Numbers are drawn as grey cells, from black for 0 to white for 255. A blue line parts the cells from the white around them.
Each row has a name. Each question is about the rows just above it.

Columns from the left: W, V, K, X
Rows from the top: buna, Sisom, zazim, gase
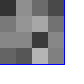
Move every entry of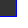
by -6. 45
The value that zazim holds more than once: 135

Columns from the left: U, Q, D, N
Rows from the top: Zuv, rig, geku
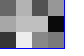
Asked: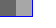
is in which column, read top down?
U
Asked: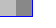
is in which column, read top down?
D
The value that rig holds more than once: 191
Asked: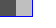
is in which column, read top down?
D
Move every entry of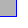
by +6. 185
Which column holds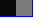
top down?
N
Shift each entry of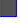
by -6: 76

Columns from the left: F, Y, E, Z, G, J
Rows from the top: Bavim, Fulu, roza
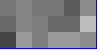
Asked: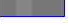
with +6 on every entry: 126 140 126 126
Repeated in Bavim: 120
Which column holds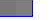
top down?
E
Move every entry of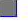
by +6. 126
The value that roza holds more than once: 154
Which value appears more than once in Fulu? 105
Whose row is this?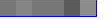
Bavim

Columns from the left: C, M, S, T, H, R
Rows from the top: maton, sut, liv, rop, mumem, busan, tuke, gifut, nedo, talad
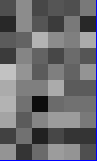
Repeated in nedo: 52
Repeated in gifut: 156
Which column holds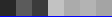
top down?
C
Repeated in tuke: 113
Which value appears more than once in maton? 79
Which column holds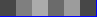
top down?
T

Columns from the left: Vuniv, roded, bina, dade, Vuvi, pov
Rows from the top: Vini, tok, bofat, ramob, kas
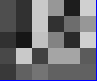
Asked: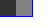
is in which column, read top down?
dade
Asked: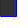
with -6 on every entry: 43
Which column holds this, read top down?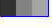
dade
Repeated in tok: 49
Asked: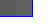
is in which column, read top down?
pov
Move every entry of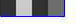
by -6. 43 195 43 103
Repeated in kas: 97

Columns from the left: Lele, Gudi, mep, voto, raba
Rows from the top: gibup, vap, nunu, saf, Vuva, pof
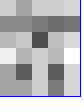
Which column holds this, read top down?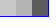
Gudi
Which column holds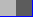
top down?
voto
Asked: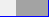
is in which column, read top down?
Lele
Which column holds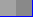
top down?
Gudi
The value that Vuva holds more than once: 92
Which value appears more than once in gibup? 206
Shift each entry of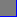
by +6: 130

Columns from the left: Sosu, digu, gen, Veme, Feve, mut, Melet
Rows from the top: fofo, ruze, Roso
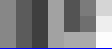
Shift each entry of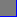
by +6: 129
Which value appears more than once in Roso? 170
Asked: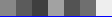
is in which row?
ruze
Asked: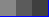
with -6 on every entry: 129 85 57

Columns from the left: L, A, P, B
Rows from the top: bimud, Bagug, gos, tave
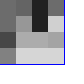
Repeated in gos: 172
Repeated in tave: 214
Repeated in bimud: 108
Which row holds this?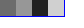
Bagug
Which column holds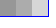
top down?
A
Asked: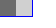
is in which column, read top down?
B

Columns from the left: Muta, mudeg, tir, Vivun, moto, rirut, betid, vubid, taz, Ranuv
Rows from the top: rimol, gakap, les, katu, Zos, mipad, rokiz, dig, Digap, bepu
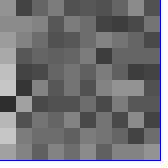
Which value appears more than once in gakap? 139
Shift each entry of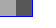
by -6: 163 81
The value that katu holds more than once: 101
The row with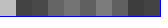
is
Zos
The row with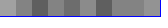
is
bepu
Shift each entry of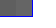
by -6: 89 95

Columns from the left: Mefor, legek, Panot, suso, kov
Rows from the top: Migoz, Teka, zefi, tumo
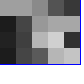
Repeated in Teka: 167
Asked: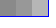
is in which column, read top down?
Panot

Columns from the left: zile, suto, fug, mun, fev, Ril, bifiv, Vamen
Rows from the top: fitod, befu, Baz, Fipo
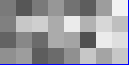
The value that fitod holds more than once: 122
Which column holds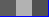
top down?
Ril
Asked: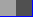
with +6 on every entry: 170 86
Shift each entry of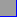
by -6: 151

